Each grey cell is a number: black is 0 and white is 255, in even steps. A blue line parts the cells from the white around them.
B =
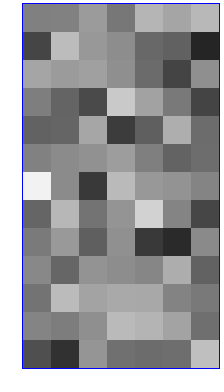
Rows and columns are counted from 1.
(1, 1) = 128
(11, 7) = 121
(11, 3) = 163
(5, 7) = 108
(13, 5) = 108
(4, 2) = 100
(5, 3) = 166
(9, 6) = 42
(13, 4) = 112
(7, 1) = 242
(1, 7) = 184
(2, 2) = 188
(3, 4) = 143
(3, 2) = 155
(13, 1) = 79
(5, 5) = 95
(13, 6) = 110
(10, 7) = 98
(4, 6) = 121
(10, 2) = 102
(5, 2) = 101
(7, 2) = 139
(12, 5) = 180
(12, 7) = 111
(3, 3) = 160
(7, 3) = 57

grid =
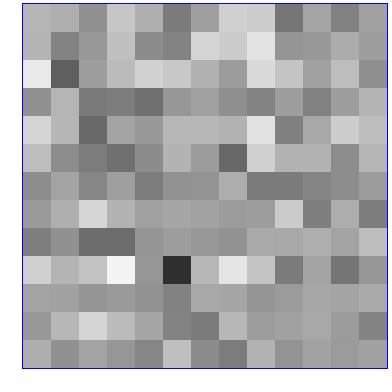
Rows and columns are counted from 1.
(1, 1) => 181
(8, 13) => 125
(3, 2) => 95
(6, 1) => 189
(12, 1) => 152
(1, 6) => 123
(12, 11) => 168
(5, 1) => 212
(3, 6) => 200
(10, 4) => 244
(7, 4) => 159
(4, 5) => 111
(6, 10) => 178
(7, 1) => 141
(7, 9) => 123
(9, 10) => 168
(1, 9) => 205
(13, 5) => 134
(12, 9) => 157
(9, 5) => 149
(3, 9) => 218
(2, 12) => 172
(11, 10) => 155
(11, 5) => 146
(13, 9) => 178
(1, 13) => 161
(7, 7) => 147
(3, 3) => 158
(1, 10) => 118
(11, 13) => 170
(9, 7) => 152
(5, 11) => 168
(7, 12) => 141
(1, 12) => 129
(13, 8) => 124

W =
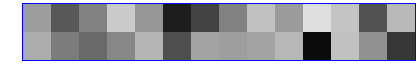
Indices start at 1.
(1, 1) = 157
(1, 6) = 29
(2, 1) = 173
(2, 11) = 11
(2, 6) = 78
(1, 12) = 196
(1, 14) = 185
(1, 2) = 88

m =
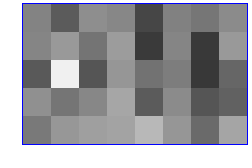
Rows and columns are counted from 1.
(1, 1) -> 131
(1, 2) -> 91
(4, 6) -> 139
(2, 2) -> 153
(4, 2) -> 117
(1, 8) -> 139
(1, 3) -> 142
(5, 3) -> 159
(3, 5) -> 114
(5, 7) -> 106
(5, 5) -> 184
